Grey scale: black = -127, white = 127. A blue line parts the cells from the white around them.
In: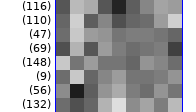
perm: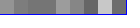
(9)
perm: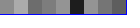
(56)
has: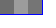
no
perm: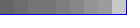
(9)
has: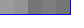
no
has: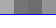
no
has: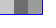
no

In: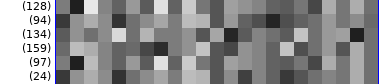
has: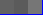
yes
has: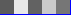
no
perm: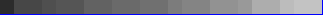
(159)
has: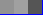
no
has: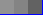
yes
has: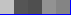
no
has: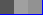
yes

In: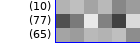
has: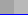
yes
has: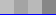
yes
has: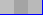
yes
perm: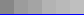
(10)
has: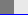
yes
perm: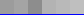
(65)
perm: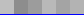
(65)

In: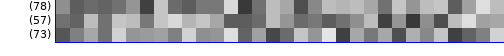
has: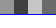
yes
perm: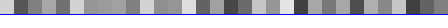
(73)
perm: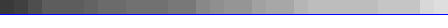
(78)
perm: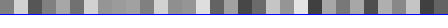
(73)
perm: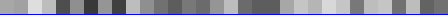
(57)

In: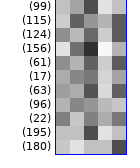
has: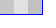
yes
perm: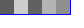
(61)
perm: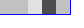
(195)

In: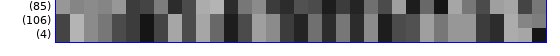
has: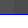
yes
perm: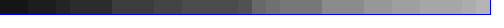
(4)
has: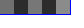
yes
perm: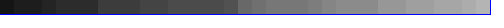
(106)

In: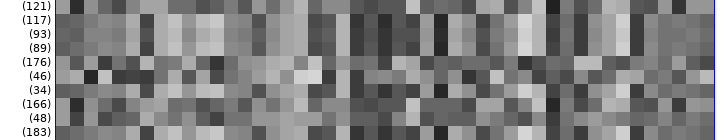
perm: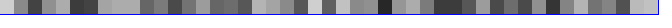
(34)
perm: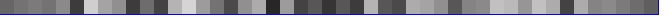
(89)

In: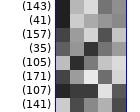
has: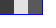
yes
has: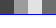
no
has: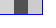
no
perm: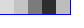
(105)
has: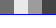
no
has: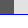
no

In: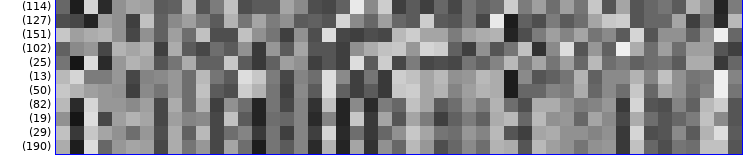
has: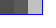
no
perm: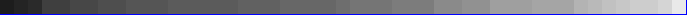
(127)
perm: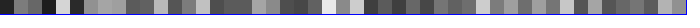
(114)

